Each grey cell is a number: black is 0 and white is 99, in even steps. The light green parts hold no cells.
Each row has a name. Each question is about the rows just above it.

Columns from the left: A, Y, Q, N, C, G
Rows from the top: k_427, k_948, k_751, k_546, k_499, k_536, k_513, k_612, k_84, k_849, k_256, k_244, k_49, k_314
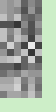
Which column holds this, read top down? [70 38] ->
A
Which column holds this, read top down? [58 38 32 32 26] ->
C
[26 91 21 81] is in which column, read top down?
C

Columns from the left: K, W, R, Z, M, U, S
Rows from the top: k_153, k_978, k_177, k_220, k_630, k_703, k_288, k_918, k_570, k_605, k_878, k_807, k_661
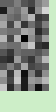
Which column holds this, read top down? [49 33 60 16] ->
S
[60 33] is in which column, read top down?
R
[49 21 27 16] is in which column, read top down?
W
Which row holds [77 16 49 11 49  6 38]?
k_661
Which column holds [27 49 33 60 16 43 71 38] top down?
S
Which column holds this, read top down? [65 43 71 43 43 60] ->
R
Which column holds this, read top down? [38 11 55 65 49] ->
K

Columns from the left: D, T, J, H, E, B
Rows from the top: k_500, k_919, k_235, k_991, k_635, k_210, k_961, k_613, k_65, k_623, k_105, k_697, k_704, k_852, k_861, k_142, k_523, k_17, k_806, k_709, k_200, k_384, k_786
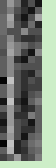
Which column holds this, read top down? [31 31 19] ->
J
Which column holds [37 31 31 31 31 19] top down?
J
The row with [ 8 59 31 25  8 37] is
k_17
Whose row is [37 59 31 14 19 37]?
k_142
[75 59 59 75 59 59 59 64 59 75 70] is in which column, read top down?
T

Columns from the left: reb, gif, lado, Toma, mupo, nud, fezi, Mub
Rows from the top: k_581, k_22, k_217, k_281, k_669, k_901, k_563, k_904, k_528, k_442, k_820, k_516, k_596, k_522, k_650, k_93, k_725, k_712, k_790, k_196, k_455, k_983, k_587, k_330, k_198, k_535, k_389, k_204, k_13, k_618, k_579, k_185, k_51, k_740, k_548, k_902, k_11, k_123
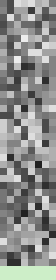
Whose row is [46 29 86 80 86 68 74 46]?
k_581
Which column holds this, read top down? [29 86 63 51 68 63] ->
lado
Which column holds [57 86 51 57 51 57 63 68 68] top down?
Mub
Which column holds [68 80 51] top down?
Toma
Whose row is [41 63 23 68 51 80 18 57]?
k_516

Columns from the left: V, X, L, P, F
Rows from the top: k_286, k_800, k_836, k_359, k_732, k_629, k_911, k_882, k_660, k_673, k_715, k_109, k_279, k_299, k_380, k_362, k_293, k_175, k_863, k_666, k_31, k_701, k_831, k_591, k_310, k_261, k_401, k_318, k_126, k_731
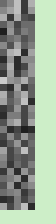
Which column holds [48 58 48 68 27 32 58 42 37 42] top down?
L
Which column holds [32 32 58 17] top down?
P

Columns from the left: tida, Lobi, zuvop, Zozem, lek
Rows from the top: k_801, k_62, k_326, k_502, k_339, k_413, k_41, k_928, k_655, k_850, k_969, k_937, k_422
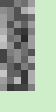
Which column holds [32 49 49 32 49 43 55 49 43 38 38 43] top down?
Lobi
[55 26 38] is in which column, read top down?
zuvop

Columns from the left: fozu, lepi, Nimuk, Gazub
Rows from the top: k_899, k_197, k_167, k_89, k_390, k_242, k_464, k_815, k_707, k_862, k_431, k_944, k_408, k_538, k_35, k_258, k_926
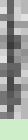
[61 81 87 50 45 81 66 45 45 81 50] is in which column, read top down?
fozu
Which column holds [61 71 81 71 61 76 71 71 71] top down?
Gazub
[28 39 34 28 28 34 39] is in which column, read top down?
lepi

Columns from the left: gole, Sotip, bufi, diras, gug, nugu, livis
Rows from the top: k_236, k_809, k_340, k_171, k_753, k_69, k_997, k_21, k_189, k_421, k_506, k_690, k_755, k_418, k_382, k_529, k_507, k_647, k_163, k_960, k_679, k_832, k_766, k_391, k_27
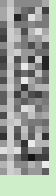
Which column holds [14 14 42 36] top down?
livis
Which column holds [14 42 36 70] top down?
livis
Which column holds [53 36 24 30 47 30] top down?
gole
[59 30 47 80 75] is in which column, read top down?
gug
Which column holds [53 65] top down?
livis

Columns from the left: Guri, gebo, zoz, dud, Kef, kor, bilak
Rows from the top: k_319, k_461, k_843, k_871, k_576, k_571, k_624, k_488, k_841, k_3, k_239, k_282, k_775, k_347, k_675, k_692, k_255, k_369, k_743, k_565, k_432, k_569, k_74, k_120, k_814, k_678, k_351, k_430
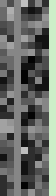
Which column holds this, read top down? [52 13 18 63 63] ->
Guri
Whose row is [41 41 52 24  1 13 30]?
k_841
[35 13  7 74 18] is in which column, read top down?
dud
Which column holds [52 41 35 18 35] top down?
bilak
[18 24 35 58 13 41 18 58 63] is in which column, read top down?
gebo
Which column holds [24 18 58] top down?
Kef
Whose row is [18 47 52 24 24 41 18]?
k_678

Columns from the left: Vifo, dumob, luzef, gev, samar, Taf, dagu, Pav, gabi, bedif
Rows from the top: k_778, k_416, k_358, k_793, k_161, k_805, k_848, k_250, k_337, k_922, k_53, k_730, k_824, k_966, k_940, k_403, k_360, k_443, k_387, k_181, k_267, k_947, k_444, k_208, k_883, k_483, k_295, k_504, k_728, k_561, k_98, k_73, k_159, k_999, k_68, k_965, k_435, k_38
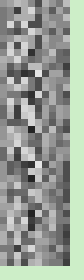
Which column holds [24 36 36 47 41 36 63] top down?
gev
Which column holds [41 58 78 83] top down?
dumob

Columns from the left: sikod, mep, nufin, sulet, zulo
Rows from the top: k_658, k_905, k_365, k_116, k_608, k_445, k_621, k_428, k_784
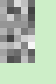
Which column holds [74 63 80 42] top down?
nufin
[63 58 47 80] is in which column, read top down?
sulet
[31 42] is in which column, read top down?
zulo
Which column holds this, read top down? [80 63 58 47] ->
sulet
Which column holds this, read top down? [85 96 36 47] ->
zulo

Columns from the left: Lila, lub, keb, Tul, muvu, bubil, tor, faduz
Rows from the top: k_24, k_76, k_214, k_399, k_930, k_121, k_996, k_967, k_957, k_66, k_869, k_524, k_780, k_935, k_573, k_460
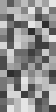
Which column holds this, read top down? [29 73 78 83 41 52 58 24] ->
keb
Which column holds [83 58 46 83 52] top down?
Lila
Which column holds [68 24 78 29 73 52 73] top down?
tor

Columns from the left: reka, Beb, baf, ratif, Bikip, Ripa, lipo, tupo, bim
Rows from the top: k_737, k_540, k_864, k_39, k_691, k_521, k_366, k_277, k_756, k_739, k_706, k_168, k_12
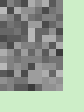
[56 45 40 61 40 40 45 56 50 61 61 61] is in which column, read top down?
Ripa
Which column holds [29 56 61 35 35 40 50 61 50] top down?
ratif
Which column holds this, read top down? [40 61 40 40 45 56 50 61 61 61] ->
Ripa
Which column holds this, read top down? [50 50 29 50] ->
Beb
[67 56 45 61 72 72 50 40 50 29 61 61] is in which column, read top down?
Bikip
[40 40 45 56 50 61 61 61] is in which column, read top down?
Ripa

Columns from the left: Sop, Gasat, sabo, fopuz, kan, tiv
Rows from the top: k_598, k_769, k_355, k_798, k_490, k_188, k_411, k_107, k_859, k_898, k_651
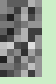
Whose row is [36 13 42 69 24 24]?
k_490
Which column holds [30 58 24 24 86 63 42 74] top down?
kan
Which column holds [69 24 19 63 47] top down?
fopuz
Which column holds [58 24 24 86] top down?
kan
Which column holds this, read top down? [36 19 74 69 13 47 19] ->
Sop

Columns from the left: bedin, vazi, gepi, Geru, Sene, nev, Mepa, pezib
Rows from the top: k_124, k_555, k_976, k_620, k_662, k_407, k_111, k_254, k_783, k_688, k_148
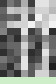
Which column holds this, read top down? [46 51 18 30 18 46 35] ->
bedin
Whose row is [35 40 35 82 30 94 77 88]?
k_976
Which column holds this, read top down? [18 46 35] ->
bedin
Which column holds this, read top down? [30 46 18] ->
gepi
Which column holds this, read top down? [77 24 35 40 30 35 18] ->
vazi

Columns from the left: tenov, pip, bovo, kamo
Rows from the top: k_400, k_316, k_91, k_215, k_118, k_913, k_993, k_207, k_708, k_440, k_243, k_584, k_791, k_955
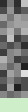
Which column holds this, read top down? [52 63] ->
pip
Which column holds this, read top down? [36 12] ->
bovo
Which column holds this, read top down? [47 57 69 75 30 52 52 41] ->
pip

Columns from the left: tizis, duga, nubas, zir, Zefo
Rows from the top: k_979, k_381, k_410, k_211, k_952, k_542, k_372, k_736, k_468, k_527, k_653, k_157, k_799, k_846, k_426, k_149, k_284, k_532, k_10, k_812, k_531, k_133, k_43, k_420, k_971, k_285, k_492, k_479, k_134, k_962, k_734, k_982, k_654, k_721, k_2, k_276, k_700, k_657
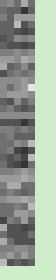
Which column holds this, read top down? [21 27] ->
zir
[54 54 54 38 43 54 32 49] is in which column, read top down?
tizis
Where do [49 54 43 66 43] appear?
k_979

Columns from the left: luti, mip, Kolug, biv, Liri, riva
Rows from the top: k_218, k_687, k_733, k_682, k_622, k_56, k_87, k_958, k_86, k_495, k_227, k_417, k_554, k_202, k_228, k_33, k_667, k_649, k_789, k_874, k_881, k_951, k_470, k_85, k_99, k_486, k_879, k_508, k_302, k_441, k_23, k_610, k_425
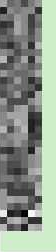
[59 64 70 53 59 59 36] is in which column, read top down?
Kolug
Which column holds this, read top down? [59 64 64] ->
Kolug
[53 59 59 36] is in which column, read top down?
Kolug

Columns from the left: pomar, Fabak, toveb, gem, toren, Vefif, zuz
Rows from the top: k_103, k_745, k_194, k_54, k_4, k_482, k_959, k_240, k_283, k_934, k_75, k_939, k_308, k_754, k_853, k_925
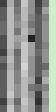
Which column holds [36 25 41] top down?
Vefif
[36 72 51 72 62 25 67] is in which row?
k_939
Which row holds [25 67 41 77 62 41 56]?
k_240
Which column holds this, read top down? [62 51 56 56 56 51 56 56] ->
zuz

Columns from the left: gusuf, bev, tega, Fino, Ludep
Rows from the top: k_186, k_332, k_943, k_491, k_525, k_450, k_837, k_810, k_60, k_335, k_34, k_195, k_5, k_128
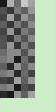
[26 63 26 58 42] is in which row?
k_943
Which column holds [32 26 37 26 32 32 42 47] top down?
gusuf
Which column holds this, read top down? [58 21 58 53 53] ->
bev

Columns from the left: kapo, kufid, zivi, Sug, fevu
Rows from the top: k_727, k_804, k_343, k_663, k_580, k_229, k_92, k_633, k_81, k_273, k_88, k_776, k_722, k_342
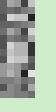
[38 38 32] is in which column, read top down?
kapo
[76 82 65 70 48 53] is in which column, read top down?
kufid
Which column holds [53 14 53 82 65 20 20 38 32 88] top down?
fevu
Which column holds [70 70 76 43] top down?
Sug
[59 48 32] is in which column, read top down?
kapo
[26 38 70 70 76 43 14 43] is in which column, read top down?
Sug

